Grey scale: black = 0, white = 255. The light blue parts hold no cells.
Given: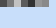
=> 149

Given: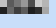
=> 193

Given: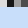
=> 158

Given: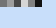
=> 157

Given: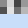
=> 211

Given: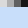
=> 174

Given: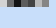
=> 186

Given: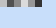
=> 193
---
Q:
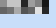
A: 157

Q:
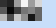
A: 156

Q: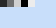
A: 236

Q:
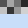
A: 194

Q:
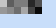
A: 40

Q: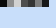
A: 53

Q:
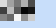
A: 75

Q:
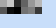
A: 152
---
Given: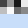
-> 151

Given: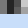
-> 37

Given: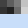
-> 94

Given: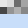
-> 218

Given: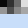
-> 49

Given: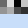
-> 223

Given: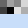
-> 161
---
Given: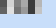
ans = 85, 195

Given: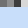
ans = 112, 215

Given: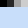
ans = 1, 205

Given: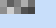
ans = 158, 68

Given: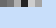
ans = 106, 164

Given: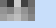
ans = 108, 134

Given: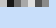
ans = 196, 138

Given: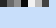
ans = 38, 65
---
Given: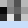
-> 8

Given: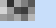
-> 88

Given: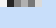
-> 120

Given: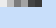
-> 69

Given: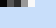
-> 248

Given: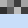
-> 46
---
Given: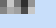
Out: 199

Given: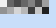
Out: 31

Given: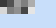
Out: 229

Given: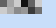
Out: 112

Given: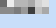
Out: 168

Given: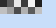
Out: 192

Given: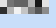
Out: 139
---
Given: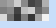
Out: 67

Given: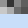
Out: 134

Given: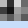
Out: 159

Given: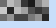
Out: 188

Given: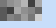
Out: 169

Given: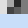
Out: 40
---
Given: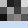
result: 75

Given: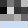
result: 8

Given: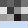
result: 229

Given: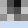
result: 185

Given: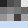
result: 119

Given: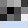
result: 95

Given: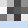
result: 251

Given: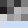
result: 26

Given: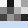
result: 135

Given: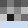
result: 123
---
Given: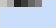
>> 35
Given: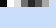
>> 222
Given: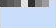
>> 104
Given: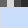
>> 73
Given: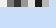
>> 55
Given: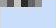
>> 196
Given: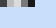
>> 219
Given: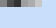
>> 51
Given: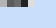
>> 107
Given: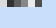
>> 94
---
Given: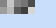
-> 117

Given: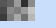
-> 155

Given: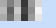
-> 141

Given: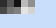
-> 186

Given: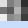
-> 179

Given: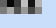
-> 21
